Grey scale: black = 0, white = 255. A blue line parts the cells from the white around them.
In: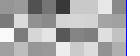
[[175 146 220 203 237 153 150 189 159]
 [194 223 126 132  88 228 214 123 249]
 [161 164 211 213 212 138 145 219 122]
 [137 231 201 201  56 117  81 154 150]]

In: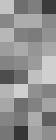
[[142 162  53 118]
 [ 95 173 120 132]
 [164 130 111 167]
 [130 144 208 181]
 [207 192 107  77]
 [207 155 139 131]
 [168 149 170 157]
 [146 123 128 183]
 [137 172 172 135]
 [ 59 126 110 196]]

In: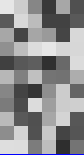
[[116  46 190 124 221 222]
 [ 85  68 200  81 212 141]
 [ 87 212 167  80  89 186]
 [207 204 158 220  75 123]
 [100 204 143  52  67 134]
 [173 114 116 192 128 183]
 [219 105  48  94  88  64]
 [215 214 230 220 189 144]
 [216  69 154 166  68 167]
 [ 89  66  66 188 216  89]
 [ 80 167  56 134 205 230]]

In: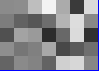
[[135 215 208  99 131 138 100]
 [111  90  72 168 128 118 142]
 [ 48 219 104  44 154 163  80]
 [136 221 180 110  86  98 125]
 [218  58 171 243 190 141 139]]

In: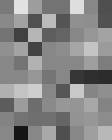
[[184 159 135  79 169 135  21 135]
 [140 151 147 101 112 111 115 131]
 [132 168 149 151 138 109 156  92]
 [143 133 200  86 135 206 195 176]
 [ 44  47  54 135 117 150 135 135]
 [125 159 135 135 135 178 115 135]
 [155 196 166 141 135  67 163 144]
 [163 150 135 100  94 182  65 116]
 [ 81 142 144  84 188  80 162 137]
 [ 79 135 222 115 115 157 226 122]]

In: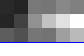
[[186 159 115 118  81  93]
 [254 225 194 145  65  37]
 [128 136 118 120  35  41]]

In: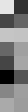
[[156 170]
 [158 134]
 [ 85   0]
 [166  69]
 [160 103]
 [195 197]
 [101  69]
 [ 49 229]]

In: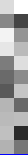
[[119 178]
 [ 42 192]
 [189 186]
 [104 181]
 [197  89]
 [139 106]
 [222 124]
 [186 230]
 [148 243]
 [ 68 135]
 [255 219]]

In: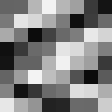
[[205 105 106  37  34 148 176 231]
 [174 217 223 115 106  53  18 131]
 [ 91  11  81 165 190 243 158 100]
 [ 57 159 182 241 180  99  99  20]
 [127 171 218 228 118 106  57  16]
 [212 232 125 105  66  12 119 170]
 [106  61  15 123 172 215 229 121]
 [ 20  58 160 182 242 182 101 100]]
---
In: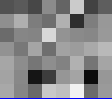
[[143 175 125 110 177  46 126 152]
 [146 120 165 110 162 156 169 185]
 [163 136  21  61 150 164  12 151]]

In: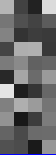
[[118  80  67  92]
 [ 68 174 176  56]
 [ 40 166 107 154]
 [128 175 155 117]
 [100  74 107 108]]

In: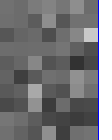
[[111 108  92 142  86 113 113]
 [109 108 109 109 117  96  78]
 [ 99  63  90 112 108 145 123]
 [ 73  82 146  60 108  72  74]
 [112  99  85 143  62 111 115]]

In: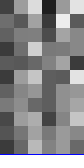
[[110  88 162  58 237  90]
 [ 59 111 208 121 123 136]
 [ 59 157 197  94  91 227]
 [122 141 104  94 144 166]
 [ 84 118 162 121 154 136]]

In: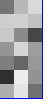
[[206 208 192]
 [149 214 158]
 [ 47 236 146]]

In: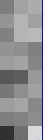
[[149 180 160]
 [147 143 128]
 [ 88  93 153]
 [157 165 136]
 [ 49 111 217]]

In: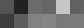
[[ 60  94 130 133 121 123]]
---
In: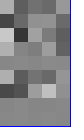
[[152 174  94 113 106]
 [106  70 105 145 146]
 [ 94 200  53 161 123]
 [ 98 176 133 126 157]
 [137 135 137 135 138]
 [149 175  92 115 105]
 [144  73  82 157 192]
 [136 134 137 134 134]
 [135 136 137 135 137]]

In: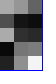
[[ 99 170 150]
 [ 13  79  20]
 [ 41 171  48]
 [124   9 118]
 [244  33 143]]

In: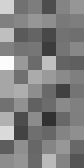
[[150 211 113 125  77 132]
 [126 128 135 150 142 121]
 [111 191  90 100  72 114]
 [136 129 116 118  60 117]
 [ 95 252 153 107 192  99]
 [127 166 112 171 154 138]
 [116 166 174 142 105  65]
 [128 113 145  97 108 138]
 [127 177  76 140  49 104]
 [143 218  67 111 103 132]
 [104  93 143 103 133 151]
 [ 84 141 149 105 186 131]]

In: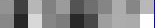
[[184 147  64 183 129 155  83 111 133 172 134]
 [254 136  39 216 134 124  40  72 159 173 171]]

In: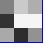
[[174 130 202]
 [245  50 245]
 [146 169  45]]

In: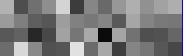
[[174 178  78 112 142 212  60 134 105 151 175 145 162]
 [119 155 127  94  86 157 129 120 133  89 166 132 121]
 [102  88  98  39  72 162 118 169  11 165 114  79  82]
 [ 71 108 216 137  81  85 225 107 168  62 133 118  87]]

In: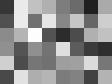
[[170  55 234 193 176 125 107  31]
 [206  80 235 113 229 135 198 102]
 [193 139 180 253  83  44  76 176]
 [ 46 144  84 144 115 223  92  59]
 [119 208  76 118 113 158 160 219]
 [179  73 225 174 181 124 130  65]]

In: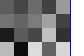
[[154  93  70 107  65]
 [ 66 114 100 122 161]
 [ 49  27  90  70 193]
 [214 186  13 218  99]]

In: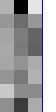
[[228 177   2]
 [151 151 108]
 [100 165 125]
 [ 97 168 123]
 [172 166 147]
 [178 149 121]
 [139 200 140]
 [171 143  60]]
